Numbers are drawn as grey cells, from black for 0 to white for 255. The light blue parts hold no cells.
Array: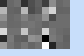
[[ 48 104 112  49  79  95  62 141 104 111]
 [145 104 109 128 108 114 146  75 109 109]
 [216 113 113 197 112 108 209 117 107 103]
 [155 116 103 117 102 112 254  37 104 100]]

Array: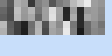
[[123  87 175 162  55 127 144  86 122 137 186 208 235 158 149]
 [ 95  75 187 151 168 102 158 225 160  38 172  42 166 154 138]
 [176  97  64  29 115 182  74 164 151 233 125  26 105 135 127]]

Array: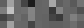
[[ 96 161 107  69  28 100 103 167  94 104  90 115]
 [ 67  91 111 100 131 101  99  68  58 102 127 108]]

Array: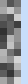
[[152  85 114]
 [104  85 206]
 [ 49  94 146]
 [ 82 194 129]
 [172 149 213]
 [ 93  54 130]]

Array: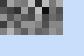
[[ 58 163 130 122 192  42 186 121 169]
 [147  86 121  89  77 161  73 106  92]
 [130 177 123  95 142 100 110 147 128]]

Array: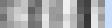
[[120 137 172 196 130 106 203 172 153 240 207  83  65 192 139]
 [113 173 208 221 120 141 230 155 148 214 182 119  53 229 156]]

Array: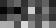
[[ 42  80 103  48  97  72  98  35]
 [ 49 100 107  55  98  76  96  50]]
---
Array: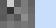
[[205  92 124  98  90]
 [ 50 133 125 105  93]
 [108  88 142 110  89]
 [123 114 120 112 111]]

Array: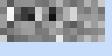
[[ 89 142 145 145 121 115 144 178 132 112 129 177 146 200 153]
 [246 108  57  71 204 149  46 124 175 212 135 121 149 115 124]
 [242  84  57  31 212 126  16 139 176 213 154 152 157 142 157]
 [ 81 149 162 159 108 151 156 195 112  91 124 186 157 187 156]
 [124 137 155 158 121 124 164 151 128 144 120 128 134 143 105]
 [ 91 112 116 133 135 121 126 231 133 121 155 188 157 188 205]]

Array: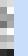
[[220 209]
 [249 151]
 [160 166]
 [170 117]
 [252 220]
 [180 171]
 [212 201]
 [ 34  48]]

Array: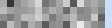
[[ 55 145 164 181 214 117 136 165 202  88 218 158 171 151 171]
 [162 153 155 164 198 146 172 160 108 170 134 143 161 134 186]
 [124 150 188 183 205 175 124 150 163 186 143 141 200  98 139]
 [189 152 115 173 151  92 141 146  91 183 233 175 144 129 105]]

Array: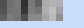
[[112 120  48 121  96 171 179 176  80]
 [115 118  55 125 117 174 192 161  84]
 [123 116  79 138 138 165 186 144  96]]

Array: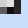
[[225  37 207]
 [ 16  39  92]]

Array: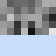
[[ 93 106 108  98 133 173 169 158]
 [138  97 131 107 152 136 103 147]
 [196 133 157 169 168  95  36 121]
 [146  50 144  66 162 122  79 155]
 [115  58 184  17 116 131 228 165]]
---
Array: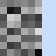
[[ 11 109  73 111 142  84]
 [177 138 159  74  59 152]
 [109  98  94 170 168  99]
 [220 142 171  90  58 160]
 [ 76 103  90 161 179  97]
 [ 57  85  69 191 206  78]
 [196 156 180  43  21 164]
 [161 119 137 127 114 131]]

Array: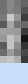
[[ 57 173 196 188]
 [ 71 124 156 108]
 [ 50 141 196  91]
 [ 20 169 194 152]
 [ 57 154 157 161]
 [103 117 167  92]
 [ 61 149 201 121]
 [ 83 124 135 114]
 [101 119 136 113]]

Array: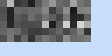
[[121 111 106 141  81 101 117  97  51 102  66 121  80]
 [ 51 127  97  72 100  83  68  59  62  81 106 115 101]
 [171 212  42 206  88  31 186  78  75  74  83  40  94]
 [ 97  46  37 119  68  95 115  91 109  80  91  36  84]
 [133 128  27 141  96  62 134 109 107  99 104  35  78]
 [103 115 162  97 106 150 122  90  31  66  55 183  99]]

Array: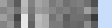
[[ 92 140 102 107  99 122 123 173 184  98 231  91 151 132]
 [ 58 105 112 113  93 134 115 173 189 112 231  70 136 159]
 [120 160 119 112 127 121 135 148 156 122 179 116 146 133]
 [ 79 112 127 122 112 135 122 154 166 130 187  91 130 159]]

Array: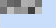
[[191  63 152 147 189 113]
 [119 171 175  96 104 138]]

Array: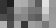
[[156 121 151 160  53 165  79 178]
 [153 175  92 103 135 131  66  78]
 [150 208 115 118 143 157  71  50]
 [155 226  91 142 172 176  30  51]]

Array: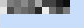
[[123  69 111 237  38  93 106 121  76 232]
 [ 14  31  67  66 169  99 137 112 125 203]]

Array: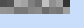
[[158 118 123 107 138 134 120 119 145 148]
 [ 51 159 144 193 110 127 163 173  84  78]]

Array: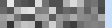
[[126 132 126 110  62  80 143 207 137  58 189 195 167  53 147]
 [173 123 134 140 171 139 152  93 170 167  77  80 116 175 159]
 [ 71 140  97 140  94 104  85 210 129 126 226 218 182  84 105]
 [ 80 116 107 183 218 176  80  79 114 221  74  82  93 232  94]]
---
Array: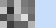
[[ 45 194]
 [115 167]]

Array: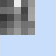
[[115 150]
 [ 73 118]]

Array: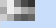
[[237 213]
 [174 109]]

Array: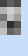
[[205 183]
 [193 157]]

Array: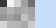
[[179 164]
 [161 148]]

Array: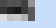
[[ 33  25]
 [195 201]]

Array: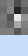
[[134  35]
 [ 83 230]]
